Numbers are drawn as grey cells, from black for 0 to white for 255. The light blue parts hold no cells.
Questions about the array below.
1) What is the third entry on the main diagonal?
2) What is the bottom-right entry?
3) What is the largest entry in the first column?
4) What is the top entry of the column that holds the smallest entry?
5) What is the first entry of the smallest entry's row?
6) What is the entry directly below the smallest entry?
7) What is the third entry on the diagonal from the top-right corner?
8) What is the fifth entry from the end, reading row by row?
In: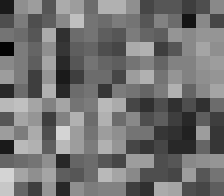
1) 86
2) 94
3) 212
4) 26
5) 4
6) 137
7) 137
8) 171

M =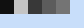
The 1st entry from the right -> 116
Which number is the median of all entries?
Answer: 92
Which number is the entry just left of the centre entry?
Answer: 196

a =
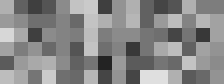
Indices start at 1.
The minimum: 35
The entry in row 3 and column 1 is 215
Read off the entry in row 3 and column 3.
63
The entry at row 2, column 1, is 154
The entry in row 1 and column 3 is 63
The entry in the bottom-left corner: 189
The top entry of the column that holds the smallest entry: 63
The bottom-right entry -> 147
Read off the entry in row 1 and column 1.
176
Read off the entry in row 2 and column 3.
111
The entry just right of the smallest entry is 154
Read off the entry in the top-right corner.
125
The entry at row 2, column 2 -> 139
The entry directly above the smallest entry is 111
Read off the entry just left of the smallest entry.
117
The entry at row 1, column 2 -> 97
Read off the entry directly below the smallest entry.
69
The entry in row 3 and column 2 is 169

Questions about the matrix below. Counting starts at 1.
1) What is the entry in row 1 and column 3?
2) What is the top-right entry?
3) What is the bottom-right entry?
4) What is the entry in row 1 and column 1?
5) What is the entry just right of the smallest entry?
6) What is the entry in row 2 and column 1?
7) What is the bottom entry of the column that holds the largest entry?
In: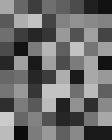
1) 61
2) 18
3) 25
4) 168
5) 124
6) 89
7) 187
